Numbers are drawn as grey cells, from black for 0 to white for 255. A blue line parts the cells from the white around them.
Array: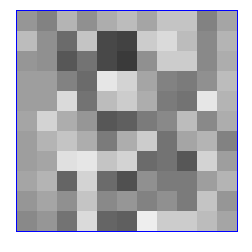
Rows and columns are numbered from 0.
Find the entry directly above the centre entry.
204
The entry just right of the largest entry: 204
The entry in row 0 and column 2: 180
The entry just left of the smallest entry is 72
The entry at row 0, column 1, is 130
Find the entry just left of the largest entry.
95
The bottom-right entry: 165
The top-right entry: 165
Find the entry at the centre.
95
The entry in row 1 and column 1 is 144
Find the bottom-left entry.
137
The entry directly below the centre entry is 173
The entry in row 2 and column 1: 144
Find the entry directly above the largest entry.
130
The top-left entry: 150
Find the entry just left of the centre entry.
87
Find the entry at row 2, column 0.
150
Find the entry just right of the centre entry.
123
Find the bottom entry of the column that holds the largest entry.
238
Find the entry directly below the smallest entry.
211
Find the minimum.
58
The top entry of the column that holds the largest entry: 165
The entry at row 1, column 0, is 188

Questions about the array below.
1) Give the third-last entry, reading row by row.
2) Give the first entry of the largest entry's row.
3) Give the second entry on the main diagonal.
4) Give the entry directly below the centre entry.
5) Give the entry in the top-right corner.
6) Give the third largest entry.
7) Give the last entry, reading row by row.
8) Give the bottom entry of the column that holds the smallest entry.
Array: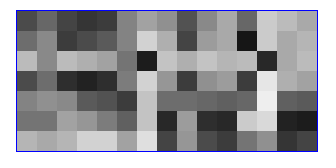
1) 144
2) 131
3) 137
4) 109
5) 169
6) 223
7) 68
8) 116

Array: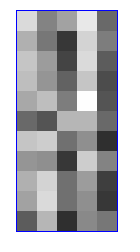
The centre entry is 182
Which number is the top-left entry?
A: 218
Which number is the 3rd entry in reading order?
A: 162
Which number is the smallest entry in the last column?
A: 47
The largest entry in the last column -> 131
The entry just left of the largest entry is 125
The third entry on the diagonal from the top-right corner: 68
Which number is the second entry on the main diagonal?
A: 119
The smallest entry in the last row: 47
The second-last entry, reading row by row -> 137
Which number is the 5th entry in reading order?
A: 105
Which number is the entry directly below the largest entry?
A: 182
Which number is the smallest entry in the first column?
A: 92
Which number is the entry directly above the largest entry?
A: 197
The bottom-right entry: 119

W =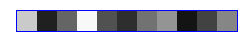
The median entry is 101
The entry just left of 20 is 148
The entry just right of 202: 32

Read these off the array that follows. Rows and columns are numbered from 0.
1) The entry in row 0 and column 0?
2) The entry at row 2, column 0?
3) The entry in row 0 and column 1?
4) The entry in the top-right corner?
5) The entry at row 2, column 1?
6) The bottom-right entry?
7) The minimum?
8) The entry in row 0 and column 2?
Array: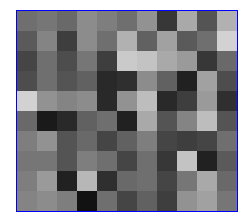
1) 111
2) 69
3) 118
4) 177
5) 111
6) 118
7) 18
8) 105

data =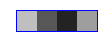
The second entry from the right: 35
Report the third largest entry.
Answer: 87

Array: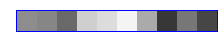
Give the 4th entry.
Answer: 207
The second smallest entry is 70
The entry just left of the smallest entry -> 170

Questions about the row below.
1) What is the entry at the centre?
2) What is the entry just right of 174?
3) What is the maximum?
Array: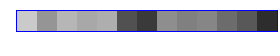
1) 58
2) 81
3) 202

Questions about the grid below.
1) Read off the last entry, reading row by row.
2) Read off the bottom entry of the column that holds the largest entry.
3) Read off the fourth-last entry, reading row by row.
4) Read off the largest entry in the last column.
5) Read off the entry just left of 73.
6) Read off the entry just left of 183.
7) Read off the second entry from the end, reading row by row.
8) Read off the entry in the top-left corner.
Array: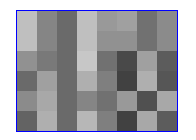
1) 92
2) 183
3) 127
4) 168
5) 113
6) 106
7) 168
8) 191

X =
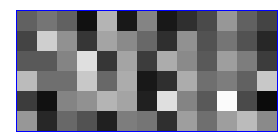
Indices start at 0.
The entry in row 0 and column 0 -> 97
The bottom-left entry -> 151
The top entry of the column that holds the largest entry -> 151
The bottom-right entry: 138
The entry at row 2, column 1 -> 89
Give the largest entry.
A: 251
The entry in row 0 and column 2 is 97
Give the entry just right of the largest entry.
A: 74
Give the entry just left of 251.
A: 89
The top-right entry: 68
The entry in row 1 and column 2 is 145
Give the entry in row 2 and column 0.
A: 89
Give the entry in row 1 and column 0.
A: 68
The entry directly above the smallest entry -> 200
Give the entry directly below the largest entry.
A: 158
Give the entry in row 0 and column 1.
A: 117

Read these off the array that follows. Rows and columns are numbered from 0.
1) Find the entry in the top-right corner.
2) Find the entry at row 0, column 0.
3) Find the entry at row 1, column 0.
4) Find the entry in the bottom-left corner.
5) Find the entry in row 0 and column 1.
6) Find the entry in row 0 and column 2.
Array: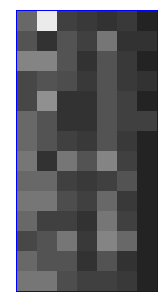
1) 35
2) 104
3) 83
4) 118
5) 235
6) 64
